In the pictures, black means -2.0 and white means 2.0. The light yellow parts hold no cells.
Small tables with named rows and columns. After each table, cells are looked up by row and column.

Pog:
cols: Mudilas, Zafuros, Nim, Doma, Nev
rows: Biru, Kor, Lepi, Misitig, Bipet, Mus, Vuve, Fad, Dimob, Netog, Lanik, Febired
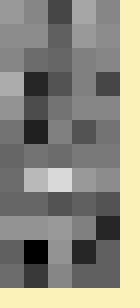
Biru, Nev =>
0.1
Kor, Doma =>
0.4
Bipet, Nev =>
0.1
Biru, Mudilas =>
0.4
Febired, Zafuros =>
-1.1
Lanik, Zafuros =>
-2.0
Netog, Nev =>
-1.4
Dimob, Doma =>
-0.5
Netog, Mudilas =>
0.3
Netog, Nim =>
0.4

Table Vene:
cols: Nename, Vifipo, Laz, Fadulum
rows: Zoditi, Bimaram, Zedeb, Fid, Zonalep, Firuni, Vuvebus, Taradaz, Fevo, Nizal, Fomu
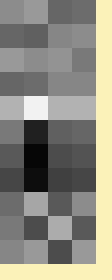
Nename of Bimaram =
-0.4
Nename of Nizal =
-0.1
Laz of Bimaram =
0.1
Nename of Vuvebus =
-0.6
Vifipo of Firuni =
-1.5
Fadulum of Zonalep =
0.8
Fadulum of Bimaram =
0.2
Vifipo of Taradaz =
-1.8
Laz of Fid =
0.1
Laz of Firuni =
-0.5
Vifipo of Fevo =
0.6
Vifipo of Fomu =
0.4
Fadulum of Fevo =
0.2
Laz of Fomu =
-0.8
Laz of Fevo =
-0.6
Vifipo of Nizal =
-0.8
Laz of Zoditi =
-0.4
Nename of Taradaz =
-0.9
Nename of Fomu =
0.1
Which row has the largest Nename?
Zonalep

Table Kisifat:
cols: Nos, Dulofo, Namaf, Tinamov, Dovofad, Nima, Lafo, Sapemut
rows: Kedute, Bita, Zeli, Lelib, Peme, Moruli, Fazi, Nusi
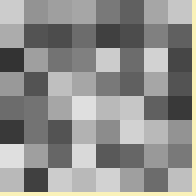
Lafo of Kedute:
0.6
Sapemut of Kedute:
1.1
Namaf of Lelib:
1.0
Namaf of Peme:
0.6
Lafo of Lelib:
0.6
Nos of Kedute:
1.2
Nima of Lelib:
-0.5
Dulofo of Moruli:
-0.2
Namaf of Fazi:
-0.4
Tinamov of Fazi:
1.4
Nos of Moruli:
-1.1
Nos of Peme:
-0.3
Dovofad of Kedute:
-0.1
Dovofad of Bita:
-1.0
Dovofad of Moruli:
0.2
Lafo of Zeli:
1.3
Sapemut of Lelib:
-0.7
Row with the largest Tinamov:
Peme

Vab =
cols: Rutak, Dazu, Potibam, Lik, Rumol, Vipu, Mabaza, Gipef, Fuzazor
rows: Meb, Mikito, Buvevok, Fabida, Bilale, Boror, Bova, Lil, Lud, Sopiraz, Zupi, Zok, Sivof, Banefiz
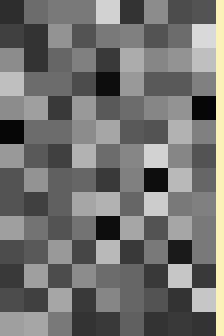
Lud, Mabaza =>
1.2
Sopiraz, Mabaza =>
-0.7
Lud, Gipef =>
-0.1
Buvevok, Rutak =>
0.2
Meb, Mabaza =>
0.2
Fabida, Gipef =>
-0.6

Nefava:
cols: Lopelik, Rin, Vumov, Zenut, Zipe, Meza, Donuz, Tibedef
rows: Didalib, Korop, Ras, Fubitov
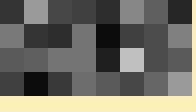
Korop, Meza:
-1.0
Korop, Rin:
-1.2
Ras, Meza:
1.0
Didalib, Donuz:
-0.5
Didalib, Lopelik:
-1.2
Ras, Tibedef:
-0.6
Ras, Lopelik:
-0.6

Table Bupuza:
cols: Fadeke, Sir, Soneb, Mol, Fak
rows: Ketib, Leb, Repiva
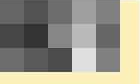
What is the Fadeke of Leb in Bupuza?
-0.9
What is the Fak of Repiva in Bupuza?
0.0
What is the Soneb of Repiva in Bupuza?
-0.8
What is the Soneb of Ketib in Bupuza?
-0.3
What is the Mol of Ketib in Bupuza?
0.5
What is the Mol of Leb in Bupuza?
0.9
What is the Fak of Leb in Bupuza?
-0.4
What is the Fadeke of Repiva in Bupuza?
-0.3
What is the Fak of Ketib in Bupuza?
0.0
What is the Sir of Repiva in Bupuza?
-0.6
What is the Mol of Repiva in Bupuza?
1.5
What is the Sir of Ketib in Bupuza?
-0.7
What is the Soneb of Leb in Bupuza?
0.1
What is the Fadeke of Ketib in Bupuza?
-0.4
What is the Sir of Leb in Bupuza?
-1.2

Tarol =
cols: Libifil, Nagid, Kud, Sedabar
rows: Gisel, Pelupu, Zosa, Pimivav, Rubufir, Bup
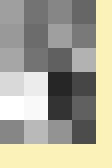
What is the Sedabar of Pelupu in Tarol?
-0.1
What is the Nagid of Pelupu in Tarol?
-0.3
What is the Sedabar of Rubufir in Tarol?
-0.5
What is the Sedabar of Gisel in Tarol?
-0.4
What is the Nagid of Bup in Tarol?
0.9
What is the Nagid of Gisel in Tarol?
-0.2
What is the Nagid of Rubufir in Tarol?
1.9
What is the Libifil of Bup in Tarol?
0.1
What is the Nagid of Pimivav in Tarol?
1.7
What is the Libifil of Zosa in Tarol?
0.6
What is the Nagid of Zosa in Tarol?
-0.2
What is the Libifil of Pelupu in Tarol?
0.4
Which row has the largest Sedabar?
Zosa

